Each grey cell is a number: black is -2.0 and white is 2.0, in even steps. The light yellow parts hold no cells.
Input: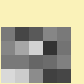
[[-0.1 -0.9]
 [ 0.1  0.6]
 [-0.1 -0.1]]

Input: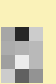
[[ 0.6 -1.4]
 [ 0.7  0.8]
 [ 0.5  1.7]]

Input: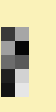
[[-1.1  0.6]
 [ 0.5 -1.9]
 [-0.3 -0.6]]

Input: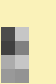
[[-0.8  1.1]
 [-1.0  0.0]
 [ 0.7  1.1]]

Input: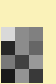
[[ 1.4  0.2]
 [-1.4  0.2]
 [-0.1 -1.0]]

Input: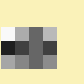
[[ 1.9  0.7]
 [-1.5 -1.0]
 [ 0.6  0.1]]

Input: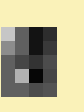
[[ 1.1 -0.5]
 [ 0.2 -0.5]
 [-0.5 -0.9]]
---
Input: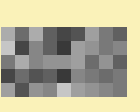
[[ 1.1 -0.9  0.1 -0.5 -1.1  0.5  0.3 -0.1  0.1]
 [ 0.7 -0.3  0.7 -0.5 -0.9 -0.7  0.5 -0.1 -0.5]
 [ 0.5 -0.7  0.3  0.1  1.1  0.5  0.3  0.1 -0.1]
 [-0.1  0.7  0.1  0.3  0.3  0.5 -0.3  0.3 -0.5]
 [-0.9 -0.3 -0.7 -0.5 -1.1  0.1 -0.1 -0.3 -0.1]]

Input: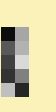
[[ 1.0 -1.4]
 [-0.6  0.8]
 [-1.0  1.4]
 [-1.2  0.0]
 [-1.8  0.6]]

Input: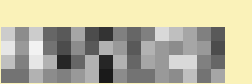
[[ 1.6  0.4  1.8 -0.2 -0.8  0.2 -0.6  0.8  0.4 -0.6  0.8  0.4  0.2  0.6
   0.4 -0.8]
 [ 1.2  0.2  1.2 -0.4 -0.6  0.6 -0.8 -1.2  0.0 -0.4  0.0  1.4  1.0  0.6
   0.0 -0.6]
 [ 1.0  0.0  1.6  0.8 -1.4 -0.4  0.8 -1.4  0.8 -0.4  0.6  0.4  1.4  1.4
   0.0 -0.4]
 [-0.2 -0.2  0.8  0.2  0.0  0.4  0.8 -1.6  0.2 -0.2 -0.2  0.4  0.2  1.0
  -0.2  0.6]]

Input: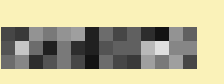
[[-0.3  0.1 -1.3 -0.7 -0.1 -0.9 -1.7 -0.3 -0.9 -1.1  0.5 -0.1  0.5 -0.9]
 [-0.7  1.1 -0.3 -1.5 -0.1 -1.3 -1.5 -0.7 -0.5 -0.5  0.9  1.5  0.1  0.1]
 [-0.9 -1.1  0.3 -0.1  0.3  0.5 -1.5 -0.3 -0.9 -0.5 -1.3 -1.7  0.3 -0.5]]

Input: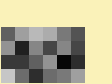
[[ 1.1 -0.3 -1.3 -0.3 -0.1  0.5]
 [ 0.3 -1.5  0.1 -0.9  0.1 -0.9]
 [-0.5  0.5  0.9  0.7 -0.1 -0.7]
 [-1.1 -1.1 -0.5  0.3 -1.9 -1.3]]

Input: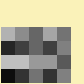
[[ 1.0  1.0  0.4  0.4 -0.6]
 [ 0.8  0.2 -0.4  0.6 -0.2]
 [-1.4 -1.0 -0.4 -1.0  0.0]
 [-1.8 -1.2 -0.2 -1.2  0.0]]
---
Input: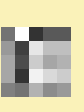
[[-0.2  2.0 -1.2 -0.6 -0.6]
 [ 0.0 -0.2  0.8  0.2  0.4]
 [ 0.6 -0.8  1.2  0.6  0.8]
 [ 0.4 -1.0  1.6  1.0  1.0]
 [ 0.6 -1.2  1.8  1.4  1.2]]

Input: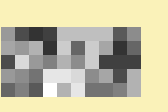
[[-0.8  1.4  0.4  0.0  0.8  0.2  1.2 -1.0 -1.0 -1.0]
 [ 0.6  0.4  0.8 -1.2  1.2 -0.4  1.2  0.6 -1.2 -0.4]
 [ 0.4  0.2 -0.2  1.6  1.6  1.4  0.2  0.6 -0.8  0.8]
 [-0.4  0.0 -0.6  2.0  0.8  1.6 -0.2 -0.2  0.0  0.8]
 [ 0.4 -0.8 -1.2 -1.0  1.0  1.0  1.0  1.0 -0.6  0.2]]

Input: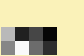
[[ 0.1  1.9 -0.3 -1.3]
 [ 0.9 -1.5 -0.9 -1.9]]

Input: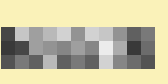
[[-0.9  1.1  0.5  0.9  1.3  0.3  1.3  1.1  0.3 -0.5 -0.1]
 [-0.7 -0.1 -0.5  0.9 -0.5 -0.1 -0.5  1.3  0.1 -0.3 -0.7]
 [-1.1 -0.9  0.5  0.3  0.1  0.5  0.1  1.7  0.7 -1.1 -0.3]]

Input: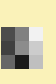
[[-1.0  0.2  1.2]
 [-0.8  0.0  1.8]
 [-0.4 -1.6  1.0]]

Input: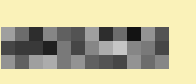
[[ 0.5 -0.3 -1.3  0.1 -0.5 -0.7  0.5 -1.3 -0.3 -1.7  0.3 -0.7]
 [ 0.3 -0.5  0.5  0.7 -0.1  0.3 -0.5 -0.7 -0.9  0.3 -0.3  0.1]
 [-0.9 -1.1 -1.1 -1.5 -0.1 -0.9  0.1  0.7  1.1  0.1 -0.1 -0.9]]
